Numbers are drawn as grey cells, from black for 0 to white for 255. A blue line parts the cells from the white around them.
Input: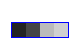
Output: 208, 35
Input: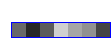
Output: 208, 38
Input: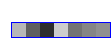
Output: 205, 46
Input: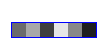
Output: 230, 31
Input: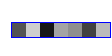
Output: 206, 23
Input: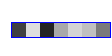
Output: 222, 37
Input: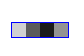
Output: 209, 27
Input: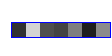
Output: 211, 29
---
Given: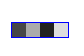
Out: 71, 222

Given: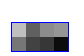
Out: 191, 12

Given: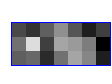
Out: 73, 30

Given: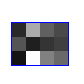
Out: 41, 105

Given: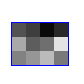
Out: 82, 121

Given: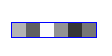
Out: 179, 118

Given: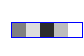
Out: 128, 253

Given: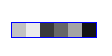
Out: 194, 19
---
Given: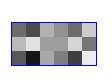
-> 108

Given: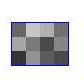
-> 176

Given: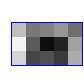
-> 150

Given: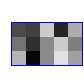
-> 37

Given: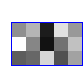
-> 225

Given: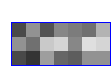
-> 112

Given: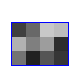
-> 200
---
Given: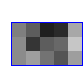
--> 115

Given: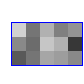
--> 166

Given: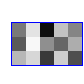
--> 57

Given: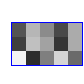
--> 127

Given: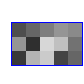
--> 203

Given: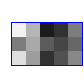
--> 49
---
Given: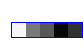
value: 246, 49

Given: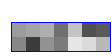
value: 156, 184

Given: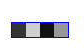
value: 53, 151

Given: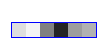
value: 222, 177

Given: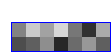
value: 131, 95

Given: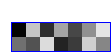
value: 4, 134

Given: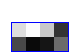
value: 221, 107
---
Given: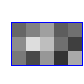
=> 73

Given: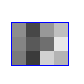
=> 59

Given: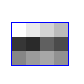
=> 155

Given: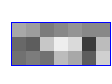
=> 124

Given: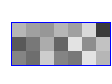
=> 110

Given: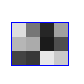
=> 56

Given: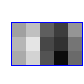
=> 211

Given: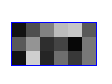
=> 207

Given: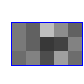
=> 130

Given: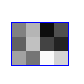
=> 117
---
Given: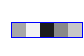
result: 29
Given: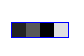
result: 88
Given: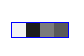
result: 29
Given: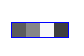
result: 135
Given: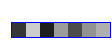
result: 76
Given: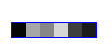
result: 214
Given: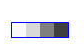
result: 216
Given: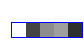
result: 141
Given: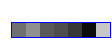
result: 55
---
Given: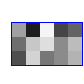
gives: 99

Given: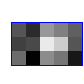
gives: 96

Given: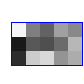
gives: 137

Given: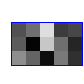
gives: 71

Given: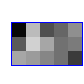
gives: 143

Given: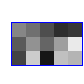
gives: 55

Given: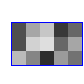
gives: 103

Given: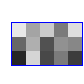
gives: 222
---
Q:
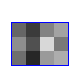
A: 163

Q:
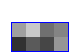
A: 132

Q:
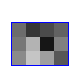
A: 98

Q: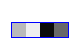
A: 104

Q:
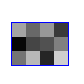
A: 57

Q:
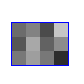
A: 198
